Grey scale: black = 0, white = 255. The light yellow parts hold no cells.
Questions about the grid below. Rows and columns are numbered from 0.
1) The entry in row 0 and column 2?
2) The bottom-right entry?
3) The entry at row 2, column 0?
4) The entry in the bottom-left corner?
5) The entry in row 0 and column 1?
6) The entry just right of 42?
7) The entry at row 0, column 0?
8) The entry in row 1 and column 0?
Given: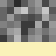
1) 42
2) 129
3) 102
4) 58
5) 102
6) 89
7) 141
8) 102

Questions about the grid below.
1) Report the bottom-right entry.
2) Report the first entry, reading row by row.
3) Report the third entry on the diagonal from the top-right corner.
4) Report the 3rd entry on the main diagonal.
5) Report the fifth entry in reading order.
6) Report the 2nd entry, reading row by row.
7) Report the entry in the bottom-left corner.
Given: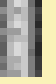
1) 69
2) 95
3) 187
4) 202
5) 109
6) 172
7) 141

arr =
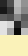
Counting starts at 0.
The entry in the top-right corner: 146
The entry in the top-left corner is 38
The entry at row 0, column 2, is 189
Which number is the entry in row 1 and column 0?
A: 23
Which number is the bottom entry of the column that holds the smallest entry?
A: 9
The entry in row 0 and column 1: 80

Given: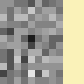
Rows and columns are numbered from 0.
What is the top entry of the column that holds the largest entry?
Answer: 84
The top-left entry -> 147
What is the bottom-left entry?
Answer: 131
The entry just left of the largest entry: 100
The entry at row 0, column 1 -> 147
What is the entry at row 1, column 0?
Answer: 147
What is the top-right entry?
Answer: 131
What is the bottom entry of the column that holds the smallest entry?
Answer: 160
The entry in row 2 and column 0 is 186
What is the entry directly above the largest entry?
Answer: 147
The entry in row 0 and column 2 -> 116
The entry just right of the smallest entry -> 116
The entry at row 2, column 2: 186
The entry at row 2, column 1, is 116
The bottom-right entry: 131

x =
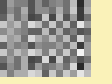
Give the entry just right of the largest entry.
156
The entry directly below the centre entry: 128
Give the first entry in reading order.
84
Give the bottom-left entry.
187
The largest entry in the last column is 187
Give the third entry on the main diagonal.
113
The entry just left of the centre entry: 172
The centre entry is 140
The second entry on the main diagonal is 140
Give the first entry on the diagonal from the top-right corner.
156
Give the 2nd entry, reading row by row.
156
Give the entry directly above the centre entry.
187
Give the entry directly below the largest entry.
84
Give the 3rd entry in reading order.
128
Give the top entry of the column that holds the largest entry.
43
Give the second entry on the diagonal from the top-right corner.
59
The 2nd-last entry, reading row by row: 228
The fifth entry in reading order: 84
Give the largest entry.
244
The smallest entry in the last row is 98
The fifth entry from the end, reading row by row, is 128

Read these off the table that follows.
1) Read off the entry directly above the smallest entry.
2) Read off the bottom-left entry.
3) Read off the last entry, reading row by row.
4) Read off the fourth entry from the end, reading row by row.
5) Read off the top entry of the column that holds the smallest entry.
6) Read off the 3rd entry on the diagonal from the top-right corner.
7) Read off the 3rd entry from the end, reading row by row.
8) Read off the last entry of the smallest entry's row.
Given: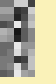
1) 232
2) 92
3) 149
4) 105
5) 205
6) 36
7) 232
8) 134

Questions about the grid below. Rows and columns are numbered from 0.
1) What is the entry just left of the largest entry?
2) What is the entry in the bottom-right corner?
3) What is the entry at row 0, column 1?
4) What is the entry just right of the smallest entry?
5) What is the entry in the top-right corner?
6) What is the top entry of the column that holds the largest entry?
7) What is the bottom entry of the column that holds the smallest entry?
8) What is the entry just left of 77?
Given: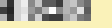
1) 181
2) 108
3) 49
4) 209
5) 108
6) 92
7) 49
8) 209

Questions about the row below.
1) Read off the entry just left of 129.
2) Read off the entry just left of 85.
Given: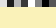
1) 255
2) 1

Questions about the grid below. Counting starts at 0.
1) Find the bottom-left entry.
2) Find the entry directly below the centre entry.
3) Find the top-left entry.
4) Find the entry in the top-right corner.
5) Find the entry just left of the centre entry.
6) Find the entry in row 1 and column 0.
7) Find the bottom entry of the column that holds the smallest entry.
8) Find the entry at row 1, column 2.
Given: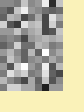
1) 123
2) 183
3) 138
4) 196
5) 111
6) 111
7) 31
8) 196

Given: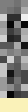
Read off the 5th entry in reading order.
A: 126
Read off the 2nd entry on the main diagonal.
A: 114
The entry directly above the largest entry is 170
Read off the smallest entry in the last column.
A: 7
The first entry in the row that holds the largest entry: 209
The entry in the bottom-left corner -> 197
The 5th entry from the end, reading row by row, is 184
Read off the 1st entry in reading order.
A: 126
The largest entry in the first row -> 140
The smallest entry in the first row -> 114
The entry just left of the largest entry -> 47
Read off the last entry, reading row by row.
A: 72
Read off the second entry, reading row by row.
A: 126

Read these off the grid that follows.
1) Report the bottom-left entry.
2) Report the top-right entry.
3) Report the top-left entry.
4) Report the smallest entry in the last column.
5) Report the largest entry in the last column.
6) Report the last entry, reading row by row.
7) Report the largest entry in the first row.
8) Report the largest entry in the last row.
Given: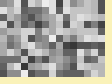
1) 83
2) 83
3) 141
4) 67
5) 223
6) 183
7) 237
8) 237
